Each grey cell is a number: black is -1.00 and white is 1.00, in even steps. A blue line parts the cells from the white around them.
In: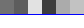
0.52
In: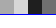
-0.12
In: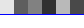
-0.43
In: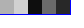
-0.69
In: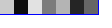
-0.20
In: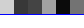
-0.10
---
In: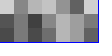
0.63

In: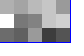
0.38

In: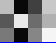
0.49

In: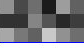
0.14

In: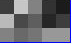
-0.52

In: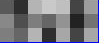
-0.30

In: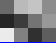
-0.18

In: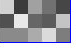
0.64
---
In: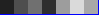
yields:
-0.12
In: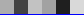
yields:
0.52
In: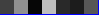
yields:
-0.95
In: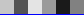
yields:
0.79
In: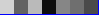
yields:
0.46
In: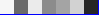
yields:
0.84
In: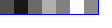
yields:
-0.18
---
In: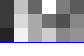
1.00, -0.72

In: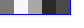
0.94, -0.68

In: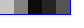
0.55, -0.91

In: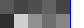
0.62, -0.63

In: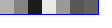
0.83, -0.79

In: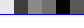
0.82, -0.96
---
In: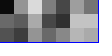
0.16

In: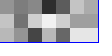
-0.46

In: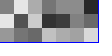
-0.18

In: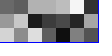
0.74

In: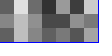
0.05

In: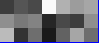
-0.14
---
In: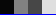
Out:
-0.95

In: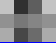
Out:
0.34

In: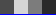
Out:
-0.41

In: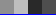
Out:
0.12

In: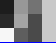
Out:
0.94

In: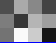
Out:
-0.10
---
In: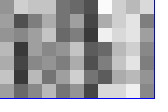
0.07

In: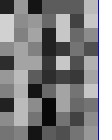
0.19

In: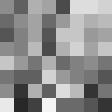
-0.59

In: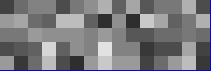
-0.56

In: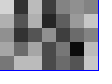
0.56

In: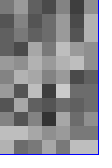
0.49

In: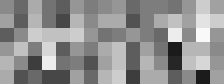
0.26
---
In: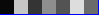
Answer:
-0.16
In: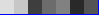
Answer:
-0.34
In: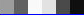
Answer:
-0.88
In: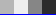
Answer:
-0.66
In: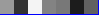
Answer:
-0.24
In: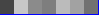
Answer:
-0.11
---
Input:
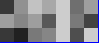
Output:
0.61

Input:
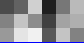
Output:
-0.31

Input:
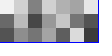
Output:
-0.26

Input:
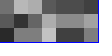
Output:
-0.50

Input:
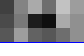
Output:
-0.32

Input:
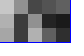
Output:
0.39

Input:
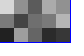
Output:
-0.21

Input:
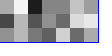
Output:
0.64
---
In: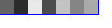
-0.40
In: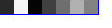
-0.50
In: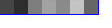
0.27
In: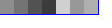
-0.54
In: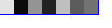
-0.73
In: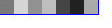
0.49
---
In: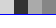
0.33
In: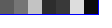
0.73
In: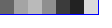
-0.73
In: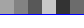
-0.60
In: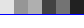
-0.10
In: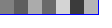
-0.54
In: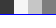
0.55
